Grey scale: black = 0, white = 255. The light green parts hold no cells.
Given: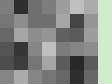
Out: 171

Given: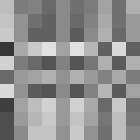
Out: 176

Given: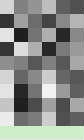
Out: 81

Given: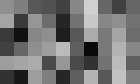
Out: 102

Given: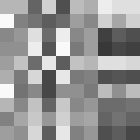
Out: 223

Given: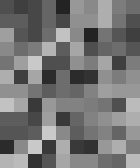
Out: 109

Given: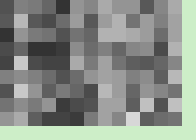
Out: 170

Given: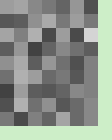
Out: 80
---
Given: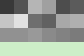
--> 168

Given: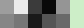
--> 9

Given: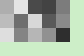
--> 89

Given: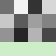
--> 159

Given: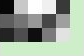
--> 70

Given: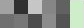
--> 134

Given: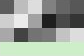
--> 73

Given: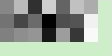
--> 84
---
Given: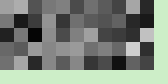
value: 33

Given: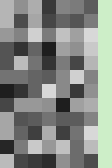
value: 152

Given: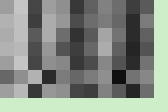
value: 172

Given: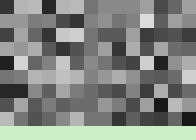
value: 67

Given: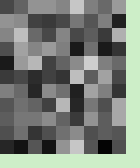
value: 133

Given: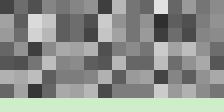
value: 154

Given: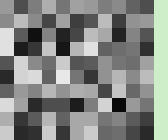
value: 224
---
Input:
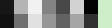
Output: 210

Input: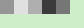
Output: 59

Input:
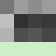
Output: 141

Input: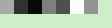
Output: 252

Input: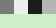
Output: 28

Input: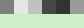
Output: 51
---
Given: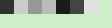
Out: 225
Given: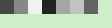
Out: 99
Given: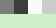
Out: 203
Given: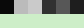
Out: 30
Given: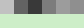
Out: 143
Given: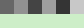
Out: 200
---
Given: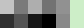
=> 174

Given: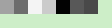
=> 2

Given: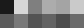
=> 172

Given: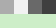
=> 242

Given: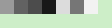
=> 220

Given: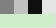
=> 193

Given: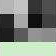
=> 194

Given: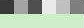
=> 234
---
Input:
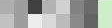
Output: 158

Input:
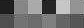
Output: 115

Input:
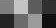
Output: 107

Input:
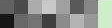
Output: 103

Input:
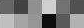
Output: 165

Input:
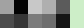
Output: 54
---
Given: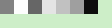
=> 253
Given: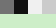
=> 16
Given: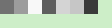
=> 156
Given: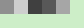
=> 206
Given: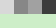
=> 135
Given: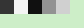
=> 244
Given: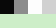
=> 140
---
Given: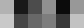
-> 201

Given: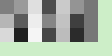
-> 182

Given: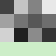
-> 161

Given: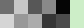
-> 213

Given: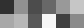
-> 168

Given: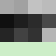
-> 16

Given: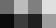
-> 11

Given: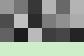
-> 76
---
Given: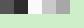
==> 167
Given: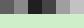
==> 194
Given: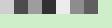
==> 95
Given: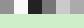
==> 171
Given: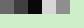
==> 142
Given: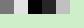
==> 192
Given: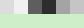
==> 197
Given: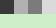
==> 218
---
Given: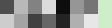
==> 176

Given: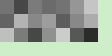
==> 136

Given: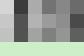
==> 142

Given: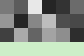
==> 78

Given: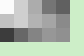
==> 165

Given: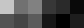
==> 1

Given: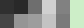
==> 195

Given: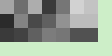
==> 188

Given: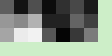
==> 100

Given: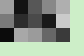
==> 25
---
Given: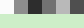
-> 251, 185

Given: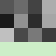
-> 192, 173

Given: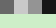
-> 201, 148

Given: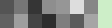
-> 221, 165

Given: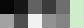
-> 241, 162

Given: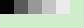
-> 235, 197

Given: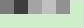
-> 192, 164

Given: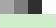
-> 252, 167

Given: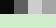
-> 205, 165
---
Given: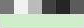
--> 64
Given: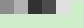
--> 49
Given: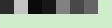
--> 129
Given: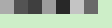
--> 40
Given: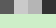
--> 202
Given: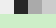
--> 39
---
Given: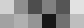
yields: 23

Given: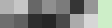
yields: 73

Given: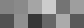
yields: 103

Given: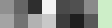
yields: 60

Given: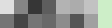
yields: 140

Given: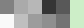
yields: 156
